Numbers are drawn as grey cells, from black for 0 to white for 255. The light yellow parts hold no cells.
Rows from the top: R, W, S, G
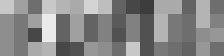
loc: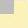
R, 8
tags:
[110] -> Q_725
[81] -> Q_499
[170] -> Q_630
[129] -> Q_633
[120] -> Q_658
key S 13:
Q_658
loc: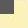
W, 9
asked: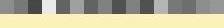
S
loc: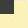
R, 11

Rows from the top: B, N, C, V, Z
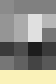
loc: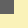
Z, 2
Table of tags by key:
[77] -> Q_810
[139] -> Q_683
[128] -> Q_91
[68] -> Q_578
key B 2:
Q_91
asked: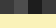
V
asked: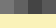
Z
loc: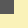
Z, 4
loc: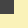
Z, 3
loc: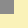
B, 1

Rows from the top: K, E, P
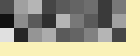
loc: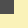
K, 1
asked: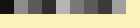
E
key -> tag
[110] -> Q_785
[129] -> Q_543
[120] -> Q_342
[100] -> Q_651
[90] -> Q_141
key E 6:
Q_342
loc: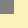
P, 7

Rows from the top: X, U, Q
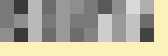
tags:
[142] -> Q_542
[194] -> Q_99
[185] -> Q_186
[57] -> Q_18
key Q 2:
Q_18
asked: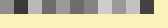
Q
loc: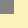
Q, 7
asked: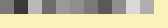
X

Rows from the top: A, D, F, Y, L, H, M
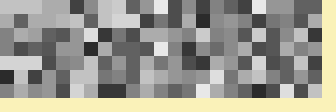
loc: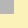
D, 5
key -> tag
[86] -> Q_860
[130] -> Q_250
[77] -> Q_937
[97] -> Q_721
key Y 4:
Q_860
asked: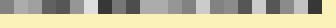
F
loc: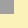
F, 3
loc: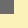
Y, 16
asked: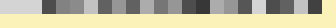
L

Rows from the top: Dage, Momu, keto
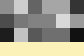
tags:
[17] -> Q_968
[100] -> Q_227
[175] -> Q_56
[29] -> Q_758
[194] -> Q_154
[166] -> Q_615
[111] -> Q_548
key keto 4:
Q_548
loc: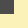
Momu, 1
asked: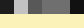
keto
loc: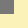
Momu, 2

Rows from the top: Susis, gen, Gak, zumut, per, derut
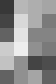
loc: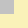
per, 1
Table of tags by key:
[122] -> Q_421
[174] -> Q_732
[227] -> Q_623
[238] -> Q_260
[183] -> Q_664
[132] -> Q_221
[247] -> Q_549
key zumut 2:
Q_260
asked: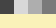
gen
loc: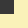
Susis, 1
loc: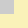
zumut, 1
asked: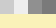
zumut

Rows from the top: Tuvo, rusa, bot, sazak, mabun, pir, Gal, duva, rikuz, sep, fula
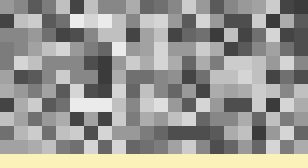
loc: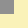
pir, 13
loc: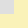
duva, 12
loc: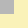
sep, 2

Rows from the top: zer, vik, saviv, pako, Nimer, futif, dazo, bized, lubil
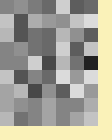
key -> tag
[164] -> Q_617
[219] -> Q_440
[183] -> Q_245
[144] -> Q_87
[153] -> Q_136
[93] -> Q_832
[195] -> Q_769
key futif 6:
Q_136
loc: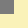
zer, 3
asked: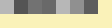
saviv
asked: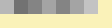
lubil

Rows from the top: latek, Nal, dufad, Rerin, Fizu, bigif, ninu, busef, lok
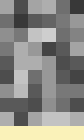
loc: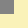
dufad, 6
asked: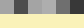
latek
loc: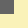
Nal, 4
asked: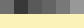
Nal
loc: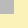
ninu, 2
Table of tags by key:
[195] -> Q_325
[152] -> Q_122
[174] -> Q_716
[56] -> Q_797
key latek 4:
Q_716

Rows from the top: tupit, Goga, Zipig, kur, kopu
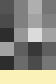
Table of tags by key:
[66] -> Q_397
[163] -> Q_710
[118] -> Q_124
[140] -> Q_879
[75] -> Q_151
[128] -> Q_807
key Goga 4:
Q_807
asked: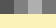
tupit
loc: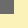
kopu, 2
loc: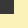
kur, 3
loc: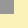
Zipig, 2
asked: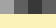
kur

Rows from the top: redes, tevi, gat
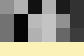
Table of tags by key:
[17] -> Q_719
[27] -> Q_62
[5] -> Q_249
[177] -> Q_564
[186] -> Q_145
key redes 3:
Q_719
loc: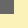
gat, 5
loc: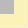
tevi, 3
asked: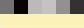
tevi
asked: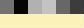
gat

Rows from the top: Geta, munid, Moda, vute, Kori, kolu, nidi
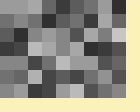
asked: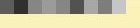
Moda
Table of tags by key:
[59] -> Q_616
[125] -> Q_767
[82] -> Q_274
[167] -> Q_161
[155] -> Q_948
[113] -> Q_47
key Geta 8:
Q_948
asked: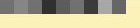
munid
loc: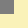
Moda, 8
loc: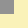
kolu, 8

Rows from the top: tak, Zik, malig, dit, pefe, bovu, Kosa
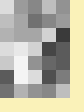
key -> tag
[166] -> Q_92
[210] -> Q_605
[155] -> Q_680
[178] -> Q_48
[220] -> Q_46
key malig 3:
Q_92
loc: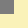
bovu, 5
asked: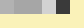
malig
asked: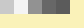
pefe
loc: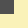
bovu, 4

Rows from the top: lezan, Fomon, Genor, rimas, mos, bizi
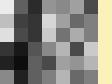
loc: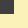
Fomon, 2
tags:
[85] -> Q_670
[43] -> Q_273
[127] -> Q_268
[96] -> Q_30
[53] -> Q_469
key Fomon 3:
Q_469
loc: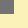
Genor, 5
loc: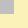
Fomon, 1
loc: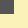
rimas, 3
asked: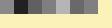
bizi
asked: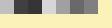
Fomon

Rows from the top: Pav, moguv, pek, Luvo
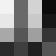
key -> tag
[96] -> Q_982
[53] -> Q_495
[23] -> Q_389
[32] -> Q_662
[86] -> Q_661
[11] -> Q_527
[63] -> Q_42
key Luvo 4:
Q_661
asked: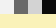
Pav
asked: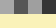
pek

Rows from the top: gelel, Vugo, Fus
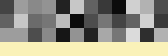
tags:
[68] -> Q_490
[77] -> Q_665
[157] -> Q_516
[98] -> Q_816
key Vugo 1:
Q_816
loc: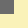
Vugo, 3
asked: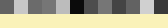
Vugo
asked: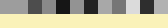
Fus
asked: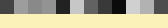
gelel

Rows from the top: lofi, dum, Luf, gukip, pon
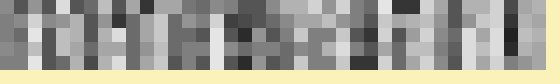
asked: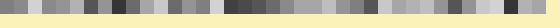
dum
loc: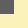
gukip, 33
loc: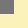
lofi, 14
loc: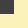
dum, 17
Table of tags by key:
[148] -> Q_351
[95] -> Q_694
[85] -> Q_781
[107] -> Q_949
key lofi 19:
Q_781
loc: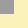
Luf, 30

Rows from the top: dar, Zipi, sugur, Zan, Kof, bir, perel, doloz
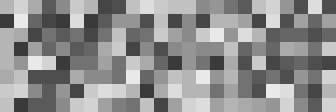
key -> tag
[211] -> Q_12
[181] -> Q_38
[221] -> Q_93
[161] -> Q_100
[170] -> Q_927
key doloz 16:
Q_100
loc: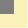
doloz, 9
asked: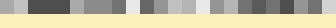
bir

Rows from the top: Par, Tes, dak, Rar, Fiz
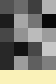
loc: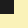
Tes, 1
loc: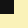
Rar, 2
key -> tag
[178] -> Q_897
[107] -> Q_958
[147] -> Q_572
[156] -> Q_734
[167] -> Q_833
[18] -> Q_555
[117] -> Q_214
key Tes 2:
Q_833
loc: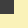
Par, 3
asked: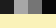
Tes
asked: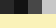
Rar

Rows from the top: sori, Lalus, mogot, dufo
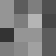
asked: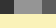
mogot
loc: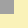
dufo, 3
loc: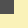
sori, 4
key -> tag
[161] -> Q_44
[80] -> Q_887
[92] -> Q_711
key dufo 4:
Q_711
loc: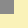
dufo, 2

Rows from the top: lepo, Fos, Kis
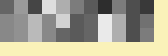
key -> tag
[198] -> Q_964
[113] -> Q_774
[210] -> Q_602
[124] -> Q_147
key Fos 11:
Q_774
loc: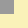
lepo, 2
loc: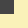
lepo, 3
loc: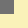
Fos, 11

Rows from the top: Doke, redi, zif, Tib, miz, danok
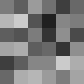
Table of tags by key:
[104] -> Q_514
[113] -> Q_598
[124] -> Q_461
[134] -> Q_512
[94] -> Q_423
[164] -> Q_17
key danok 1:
Q_514
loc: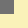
Doke, 4

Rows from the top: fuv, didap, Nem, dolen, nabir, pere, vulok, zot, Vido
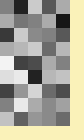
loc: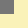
didap, 2
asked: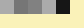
didap
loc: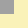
zot, 5

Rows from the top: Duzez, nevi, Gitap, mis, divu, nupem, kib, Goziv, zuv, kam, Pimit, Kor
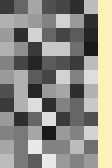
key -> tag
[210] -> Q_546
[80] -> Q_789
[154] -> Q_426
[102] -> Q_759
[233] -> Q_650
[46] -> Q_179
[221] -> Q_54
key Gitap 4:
Q_759
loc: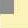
mis, 2
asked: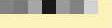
kam
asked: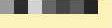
Gitap

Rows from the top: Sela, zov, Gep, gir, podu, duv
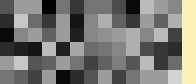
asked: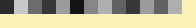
zov
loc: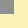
Gep, 8
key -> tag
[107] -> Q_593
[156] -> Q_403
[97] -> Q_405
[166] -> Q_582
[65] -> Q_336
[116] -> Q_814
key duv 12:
Q_403
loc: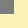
podu, 9
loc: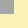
gir, 6

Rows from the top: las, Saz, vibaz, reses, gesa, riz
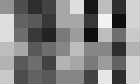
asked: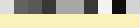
Saz
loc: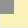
las, 1
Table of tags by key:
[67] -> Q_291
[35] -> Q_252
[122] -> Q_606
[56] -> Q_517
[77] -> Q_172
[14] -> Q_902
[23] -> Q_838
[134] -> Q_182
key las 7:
Q_838

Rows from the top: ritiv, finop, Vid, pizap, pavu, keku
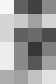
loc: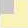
finop, 2
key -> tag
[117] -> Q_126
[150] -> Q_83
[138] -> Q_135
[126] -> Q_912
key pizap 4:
Q_912
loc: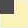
Vid, 4

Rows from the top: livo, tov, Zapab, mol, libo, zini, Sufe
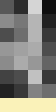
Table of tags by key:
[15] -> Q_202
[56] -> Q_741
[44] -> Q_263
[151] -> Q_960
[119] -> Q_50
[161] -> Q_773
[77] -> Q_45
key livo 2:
Q_263
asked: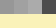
mol
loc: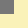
tov, 2
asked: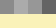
libo
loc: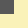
livo, 1
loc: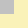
zini, 3
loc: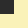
livo, 2

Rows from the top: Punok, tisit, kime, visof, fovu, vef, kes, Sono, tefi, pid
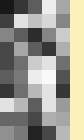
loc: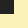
pid, 3
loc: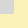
tisit, 4
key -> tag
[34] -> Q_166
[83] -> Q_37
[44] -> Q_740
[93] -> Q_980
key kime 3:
Q_740
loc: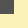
vef, 5
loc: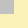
tisit, 3
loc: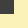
tisit, 1

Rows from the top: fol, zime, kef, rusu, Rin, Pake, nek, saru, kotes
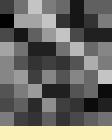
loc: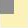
saru, 4
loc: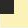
saru, 3
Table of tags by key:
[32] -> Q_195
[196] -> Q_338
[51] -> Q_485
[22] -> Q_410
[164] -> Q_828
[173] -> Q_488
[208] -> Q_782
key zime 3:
Q_828

